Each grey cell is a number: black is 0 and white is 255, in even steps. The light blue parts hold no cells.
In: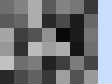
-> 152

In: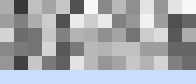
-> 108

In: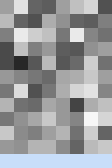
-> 200

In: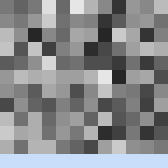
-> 120

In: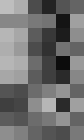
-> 121
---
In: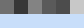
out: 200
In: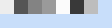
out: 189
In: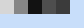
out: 59
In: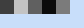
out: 123
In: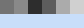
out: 208
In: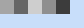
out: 60
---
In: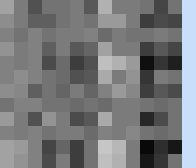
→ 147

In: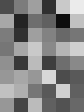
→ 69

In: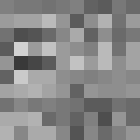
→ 135

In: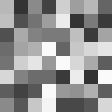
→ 87

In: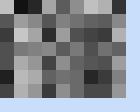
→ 177
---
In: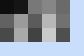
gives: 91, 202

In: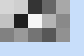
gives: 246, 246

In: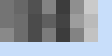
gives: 95, 202

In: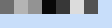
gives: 8, 220

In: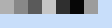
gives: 197, 197

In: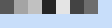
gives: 36, 228
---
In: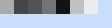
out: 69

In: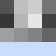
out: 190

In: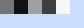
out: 18

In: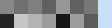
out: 112

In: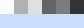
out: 177

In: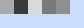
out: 58

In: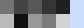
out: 68

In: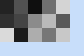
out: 81

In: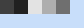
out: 33

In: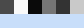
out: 249
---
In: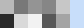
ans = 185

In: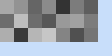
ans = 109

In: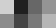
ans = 208

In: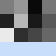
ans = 33

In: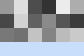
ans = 71

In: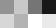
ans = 147

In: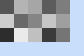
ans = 204
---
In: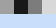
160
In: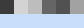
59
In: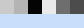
202
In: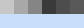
199
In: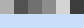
176
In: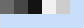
106
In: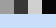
158
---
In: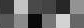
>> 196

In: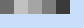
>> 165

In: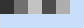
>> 174

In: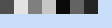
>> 198

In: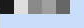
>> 159

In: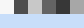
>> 200

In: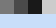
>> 120

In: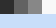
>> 135
